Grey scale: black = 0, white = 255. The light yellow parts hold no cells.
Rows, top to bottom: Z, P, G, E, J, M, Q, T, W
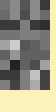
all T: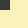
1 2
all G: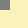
3
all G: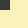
1 2 4
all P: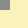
2 4
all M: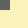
1 3 4 5
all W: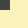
2 5
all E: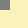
3 4

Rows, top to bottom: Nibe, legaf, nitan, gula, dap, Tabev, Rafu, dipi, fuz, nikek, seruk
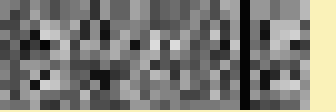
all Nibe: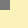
2 8
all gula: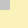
6 16 22 29
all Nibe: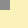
4 9 15 21 29 30
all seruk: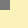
1 20 21 22
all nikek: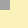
1 13 31
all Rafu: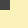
8 9 12 26 28
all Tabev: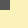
2 5 8 17 20

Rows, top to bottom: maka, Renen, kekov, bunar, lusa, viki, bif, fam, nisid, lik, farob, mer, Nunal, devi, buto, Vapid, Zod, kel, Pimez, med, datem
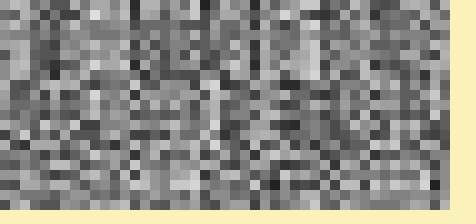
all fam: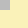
27 31 37
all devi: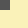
4 8 9 10 24 29 35 39 45
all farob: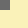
2 3 5 7 11 15 28 34
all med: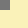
3 4 5 11 25 30 44
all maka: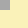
10 11 41 43
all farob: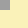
21 26 27 35 39 40 44

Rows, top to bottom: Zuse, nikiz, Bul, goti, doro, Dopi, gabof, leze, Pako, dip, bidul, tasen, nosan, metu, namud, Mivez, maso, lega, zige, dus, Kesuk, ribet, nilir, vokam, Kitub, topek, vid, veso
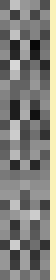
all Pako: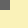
2 3 5
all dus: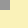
1 2 4 5
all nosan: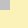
2
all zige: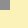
1 2 4 5
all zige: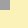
3
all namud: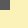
1 3
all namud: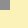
2 4 5

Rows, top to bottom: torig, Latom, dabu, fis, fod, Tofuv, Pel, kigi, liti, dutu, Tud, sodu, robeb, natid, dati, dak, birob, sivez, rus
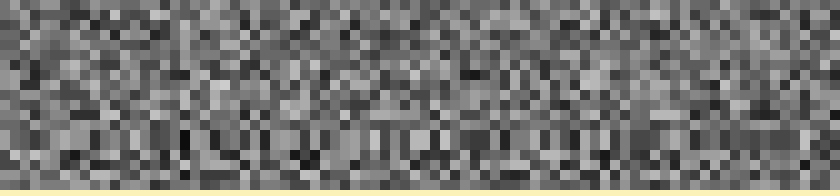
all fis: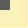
9 10 22 29 37 42 51 53 59 62 64 72 77
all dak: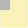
12 55 56
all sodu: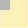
11 30 45 60 66 67 68
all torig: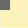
9 13 14 27 28 32 44 48 49 56 70 71 77
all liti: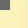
11 18 44 47 63

